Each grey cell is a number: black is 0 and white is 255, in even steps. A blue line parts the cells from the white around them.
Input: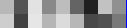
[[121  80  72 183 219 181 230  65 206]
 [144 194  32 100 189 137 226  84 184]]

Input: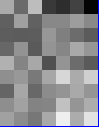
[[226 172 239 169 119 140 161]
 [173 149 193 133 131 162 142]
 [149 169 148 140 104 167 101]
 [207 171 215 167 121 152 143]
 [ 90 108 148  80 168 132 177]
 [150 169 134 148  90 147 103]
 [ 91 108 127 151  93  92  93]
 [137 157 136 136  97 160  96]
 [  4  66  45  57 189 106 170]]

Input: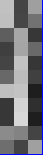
[[160  68 110]
 [ 68 131 139]
 [ 30 215  55]
 [ 47 211  55]
 [ 30 195 191]
 [ 64 188 104]
 [ 54 194  68]
 [105 165  63]
 [ 55 167  94]
 [114  70 191]
 [159  68 193]]

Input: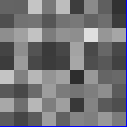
[[123 153 127 133  97 158  91  69  92]
 [ 78  90 132  56 159 126 183 111 168]
 [ 91 142 126 116 123 157 106  72  89]
 [105 101 153  45 162 148 183 129 196]
 [ 65  88  78 167  64  59  72 155  60]
 [ 72 103  73 163  71  58  83 142  68]
 [166 150 223 142 146 124 194 161 142]
 [ 59 110  99 120 115  86 116 114  79]
 [ 49  95 139  61 189 121 197  99 100]]

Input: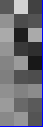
[[ 84 151 137]
 [ 90 105 155]
 [140 130 144]
 [ 77  81 127]
 [ 24 155 132]
 [ 47  57 149]
 [170  29 170]
 [ 83  76 146]
 [ 65 210  88]]

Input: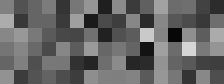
[[ 78 136  52 119 151  90 131 127 128 142  61  77  99  83  60 146]
 [ 62  65  89 100 147  43  38 139 110  36  49 119 120  79 128 101]
 [149 121 214 108 160  19 100 119 103 154  92 135  74 105 134 117]
 [171  93 143   7 132 201  92  81  33 113  70  72  90 121 152 135]
 [110  57  76  87 135  43 135  62  75  26 159  58 101 101  56 172]
 [ 44  66 111 108 162  96  59 140  31 149 119  52 124 101  82 128]]

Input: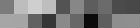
[[143 142  94  11 103 138  54  97 165 166]
 [ 72  75 107  93 135  83 190 207 189 123]]

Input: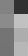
[[183 115]
 [173 116]
 [193 139]
 [ 49 130]]
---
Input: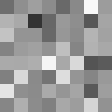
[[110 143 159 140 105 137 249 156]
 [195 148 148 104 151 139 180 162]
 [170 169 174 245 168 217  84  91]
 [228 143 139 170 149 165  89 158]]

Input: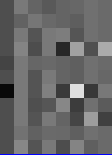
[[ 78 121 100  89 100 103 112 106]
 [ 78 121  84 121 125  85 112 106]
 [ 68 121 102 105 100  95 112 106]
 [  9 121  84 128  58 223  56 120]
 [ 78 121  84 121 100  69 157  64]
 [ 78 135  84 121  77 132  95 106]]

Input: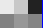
[[234 200  34]]

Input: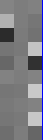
[[132 125 129]
 [ 43 123 114]
 [103 127  49]
 [118 120 201]
 [118 121 199]]

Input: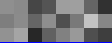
[[143 138  70  84 158 159 101  49]
 [146 165  39  97 129 153  79  62]]

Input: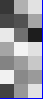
[[ 55 177 226]
 [233 112  29]
 [131 157 200]
 [ 67 152 226]]

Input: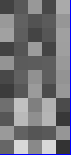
[[ 66  88 152  72 170]
 [161  94  68  86 160]
 [148  91  92  94 153]
 [ 60  87 155  75 152]
 [ 86 185 143 181  56]
 [102 216 137 216  51]]

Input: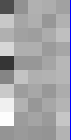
[[ 77 146 177 173 161]
 [176 161 158 172 191]
 [ 53 151 151 165 183]
 [201 157 167 152 172]
 [253 156 164 154 198]]
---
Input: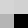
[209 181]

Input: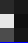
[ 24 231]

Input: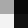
[  8 243]

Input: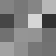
[183 214 149 163]

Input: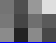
[222 111  35]

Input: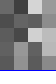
[154  94  72  97]

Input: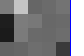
[115 104 106 102]

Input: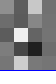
[113 135 239 125]

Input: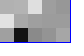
[151 156 138]
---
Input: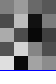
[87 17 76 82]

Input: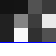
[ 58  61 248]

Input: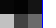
[20 66]

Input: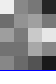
[ 37 160 123 114]

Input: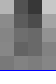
[199  76 110 135]

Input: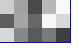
[250 247  89]

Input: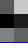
[200   2]
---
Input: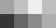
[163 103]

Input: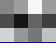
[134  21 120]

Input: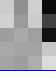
[204 154 159 199]

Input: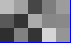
[189  52  52]

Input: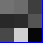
[114  43   6]

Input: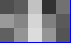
[ 78 133 220]

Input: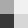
[170 215]

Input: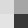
[219  57]
